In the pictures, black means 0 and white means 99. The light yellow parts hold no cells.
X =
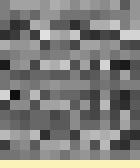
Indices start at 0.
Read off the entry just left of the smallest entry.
82
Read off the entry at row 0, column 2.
63
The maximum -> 87
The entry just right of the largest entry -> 67
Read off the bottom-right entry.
54
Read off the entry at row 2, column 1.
18
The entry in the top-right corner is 58
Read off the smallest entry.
6
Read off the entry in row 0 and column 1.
63
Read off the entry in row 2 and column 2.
23
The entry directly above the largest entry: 63
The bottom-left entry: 45
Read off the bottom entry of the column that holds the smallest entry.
45
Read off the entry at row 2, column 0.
40
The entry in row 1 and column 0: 49
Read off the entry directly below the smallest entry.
54
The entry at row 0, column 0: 49
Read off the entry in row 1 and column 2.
49
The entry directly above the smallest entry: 54

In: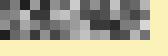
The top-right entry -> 70
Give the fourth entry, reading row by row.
60
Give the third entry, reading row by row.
12
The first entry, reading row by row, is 27
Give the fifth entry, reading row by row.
17
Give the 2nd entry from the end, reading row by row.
70
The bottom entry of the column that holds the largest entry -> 44
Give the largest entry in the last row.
75
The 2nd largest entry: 79
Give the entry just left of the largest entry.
48
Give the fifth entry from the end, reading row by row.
65
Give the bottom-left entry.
12
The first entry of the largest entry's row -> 56
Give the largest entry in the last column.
83
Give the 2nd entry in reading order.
48

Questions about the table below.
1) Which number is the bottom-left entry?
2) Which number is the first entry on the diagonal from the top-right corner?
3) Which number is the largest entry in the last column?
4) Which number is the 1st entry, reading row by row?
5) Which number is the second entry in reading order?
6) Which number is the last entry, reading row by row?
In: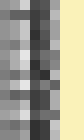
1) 52
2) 62
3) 77
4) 57
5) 62
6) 72
